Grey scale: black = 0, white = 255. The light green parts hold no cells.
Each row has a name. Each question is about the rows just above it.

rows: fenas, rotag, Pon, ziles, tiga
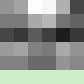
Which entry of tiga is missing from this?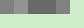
[135]
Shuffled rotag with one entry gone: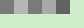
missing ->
[114]
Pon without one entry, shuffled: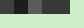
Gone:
[69]
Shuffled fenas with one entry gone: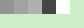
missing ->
[246]
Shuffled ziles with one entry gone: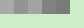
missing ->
[155]
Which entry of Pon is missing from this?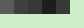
[69]
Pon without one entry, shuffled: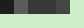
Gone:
[63]

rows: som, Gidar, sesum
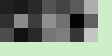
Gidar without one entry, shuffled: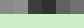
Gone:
[4]
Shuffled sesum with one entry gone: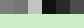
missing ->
[54]
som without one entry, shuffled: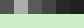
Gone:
[25]

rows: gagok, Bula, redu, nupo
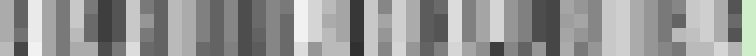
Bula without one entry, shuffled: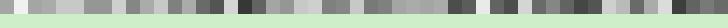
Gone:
[158]
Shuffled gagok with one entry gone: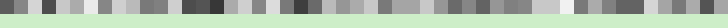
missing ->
[70]
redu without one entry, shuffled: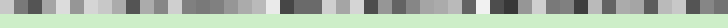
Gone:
[192]
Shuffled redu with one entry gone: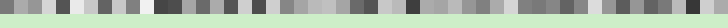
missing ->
[114]
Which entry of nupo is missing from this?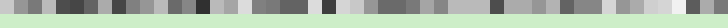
[142]
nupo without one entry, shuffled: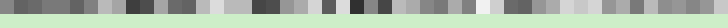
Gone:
[179]

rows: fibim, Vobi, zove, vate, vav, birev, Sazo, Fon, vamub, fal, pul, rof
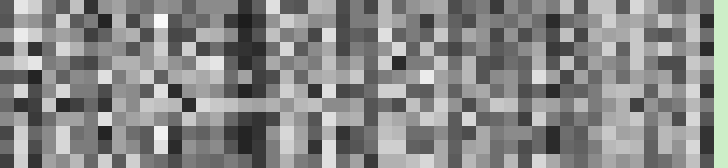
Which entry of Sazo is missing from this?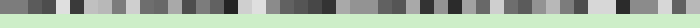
[155]
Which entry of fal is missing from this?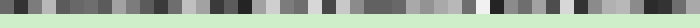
[117]
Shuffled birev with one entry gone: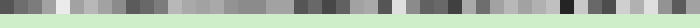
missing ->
[132]

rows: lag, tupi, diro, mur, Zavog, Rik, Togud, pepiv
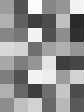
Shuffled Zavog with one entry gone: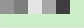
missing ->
[70]
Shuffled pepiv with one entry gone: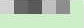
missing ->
[184]
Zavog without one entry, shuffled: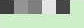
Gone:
[168]
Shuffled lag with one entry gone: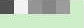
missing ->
[251]

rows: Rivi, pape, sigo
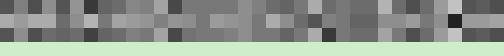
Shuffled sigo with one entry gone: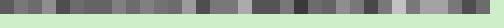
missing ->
[65]
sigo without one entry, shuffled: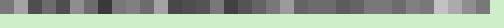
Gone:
[114]
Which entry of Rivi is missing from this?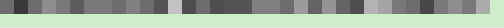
[135]
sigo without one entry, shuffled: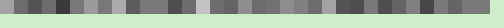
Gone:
[65]

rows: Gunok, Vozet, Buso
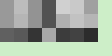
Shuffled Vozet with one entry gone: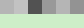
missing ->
[175]
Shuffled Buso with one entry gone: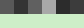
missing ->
[66]

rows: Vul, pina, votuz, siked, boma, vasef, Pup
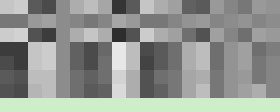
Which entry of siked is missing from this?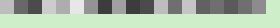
[125]
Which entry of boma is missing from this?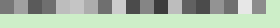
[67]
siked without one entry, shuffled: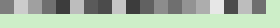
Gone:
[104]
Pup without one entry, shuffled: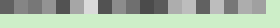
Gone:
[181]

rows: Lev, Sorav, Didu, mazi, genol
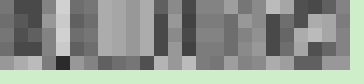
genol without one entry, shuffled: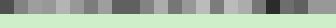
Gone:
[138]
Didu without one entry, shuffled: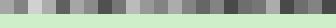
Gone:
[145]
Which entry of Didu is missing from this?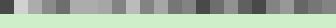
[80]
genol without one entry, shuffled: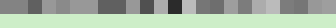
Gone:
[180]
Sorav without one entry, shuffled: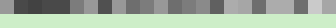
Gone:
[88]

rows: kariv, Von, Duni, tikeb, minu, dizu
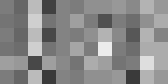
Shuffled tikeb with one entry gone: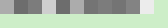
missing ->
[166]
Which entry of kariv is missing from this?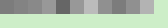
[65]

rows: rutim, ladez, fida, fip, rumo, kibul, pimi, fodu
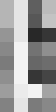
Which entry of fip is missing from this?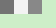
[143]
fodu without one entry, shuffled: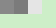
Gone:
[130]
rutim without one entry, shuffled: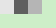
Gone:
[187]
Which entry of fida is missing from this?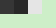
[149]

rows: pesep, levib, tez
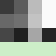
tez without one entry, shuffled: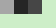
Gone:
[31]
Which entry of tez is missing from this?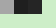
[70]
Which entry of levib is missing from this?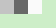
[112]
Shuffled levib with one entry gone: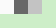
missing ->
[112]

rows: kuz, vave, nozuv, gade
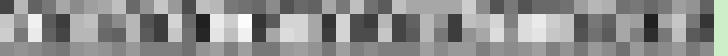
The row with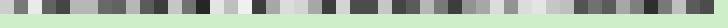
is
nozuv
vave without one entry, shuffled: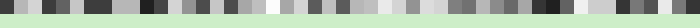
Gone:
[159]
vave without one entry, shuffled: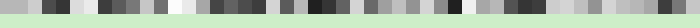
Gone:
[127]
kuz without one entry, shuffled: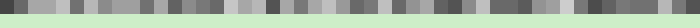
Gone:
[175]
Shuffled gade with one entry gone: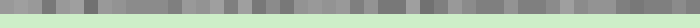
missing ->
[133]

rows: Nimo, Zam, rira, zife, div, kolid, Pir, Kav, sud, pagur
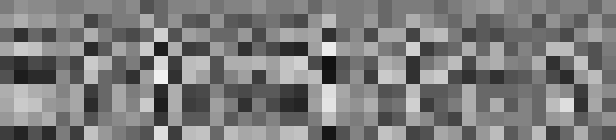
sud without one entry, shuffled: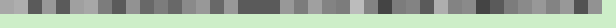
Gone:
[55]
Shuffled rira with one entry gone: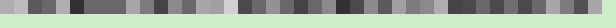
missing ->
[152]
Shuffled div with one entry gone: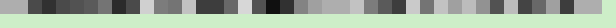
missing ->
[182]
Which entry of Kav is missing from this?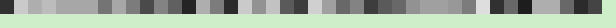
[228]
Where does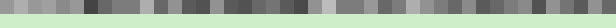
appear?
Zam
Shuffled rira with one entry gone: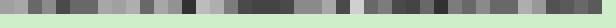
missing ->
[110]
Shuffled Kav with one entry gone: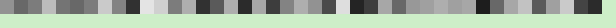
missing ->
[96]

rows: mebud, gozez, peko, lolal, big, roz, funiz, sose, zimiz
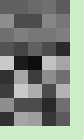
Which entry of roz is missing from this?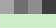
[49]
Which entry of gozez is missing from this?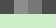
[134]
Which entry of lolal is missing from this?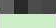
[83]

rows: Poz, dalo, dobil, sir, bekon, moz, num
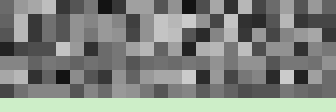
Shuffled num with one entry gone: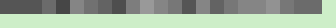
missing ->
[92]
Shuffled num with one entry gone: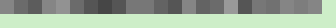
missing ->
[78]
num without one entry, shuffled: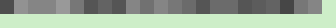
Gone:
[125]
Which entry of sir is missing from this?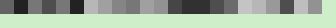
[175]
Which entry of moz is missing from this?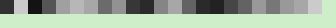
[140]
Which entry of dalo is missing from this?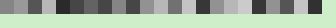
[63]
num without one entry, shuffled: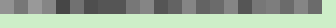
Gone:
[92]

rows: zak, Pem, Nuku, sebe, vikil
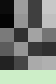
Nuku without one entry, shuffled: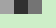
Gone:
[122]
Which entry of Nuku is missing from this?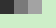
[116]
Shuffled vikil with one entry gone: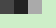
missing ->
[176]
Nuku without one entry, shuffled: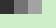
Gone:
[122]
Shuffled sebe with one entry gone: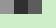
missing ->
[56]
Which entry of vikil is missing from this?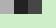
[170]

